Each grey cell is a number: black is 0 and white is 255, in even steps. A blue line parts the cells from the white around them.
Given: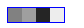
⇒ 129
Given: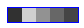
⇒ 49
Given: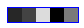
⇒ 39
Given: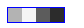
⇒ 179
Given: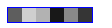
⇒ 94
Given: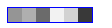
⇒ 149
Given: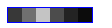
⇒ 56
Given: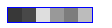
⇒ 56
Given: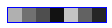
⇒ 176
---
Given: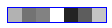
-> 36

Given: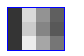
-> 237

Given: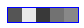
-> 57

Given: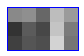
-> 78

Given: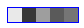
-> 158

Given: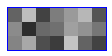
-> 196

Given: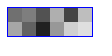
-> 152

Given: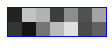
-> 224

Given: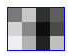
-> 177

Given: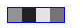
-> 34
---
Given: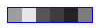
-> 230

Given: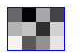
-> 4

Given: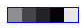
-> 70

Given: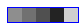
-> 113

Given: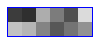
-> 47

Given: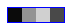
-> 147

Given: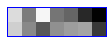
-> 124

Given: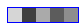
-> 63
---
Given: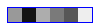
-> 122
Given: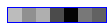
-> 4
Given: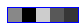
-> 205
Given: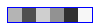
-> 146
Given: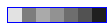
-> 110
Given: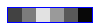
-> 154
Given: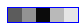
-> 11
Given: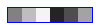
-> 36
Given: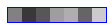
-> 174
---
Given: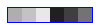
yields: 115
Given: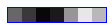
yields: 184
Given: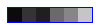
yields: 197
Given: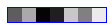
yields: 234
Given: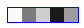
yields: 157
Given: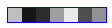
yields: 146
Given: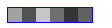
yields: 97
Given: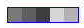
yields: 178
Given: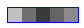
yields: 139
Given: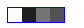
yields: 82
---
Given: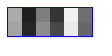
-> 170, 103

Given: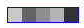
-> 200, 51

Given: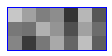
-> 199, 94

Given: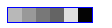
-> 184, 4

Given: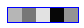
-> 182, 148

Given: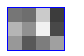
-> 118, 160

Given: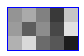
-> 148, 29

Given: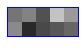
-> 117, 102
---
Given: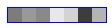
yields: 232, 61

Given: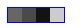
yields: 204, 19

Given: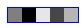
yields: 230, 1

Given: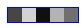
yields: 211, 16

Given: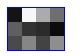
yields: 247, 12

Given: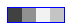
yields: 242, 65
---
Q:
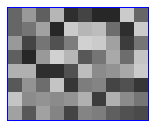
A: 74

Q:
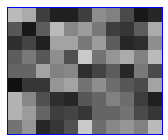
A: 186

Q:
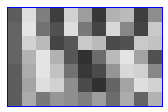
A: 178

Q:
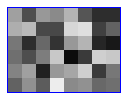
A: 111

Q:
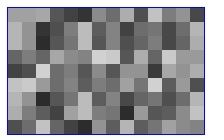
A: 131

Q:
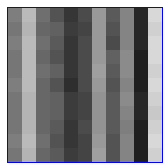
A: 208

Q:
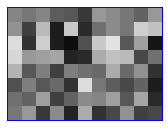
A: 72

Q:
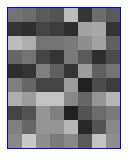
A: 142
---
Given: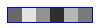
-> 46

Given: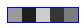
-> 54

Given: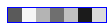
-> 111

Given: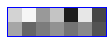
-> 196

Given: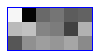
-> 117

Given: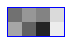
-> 218
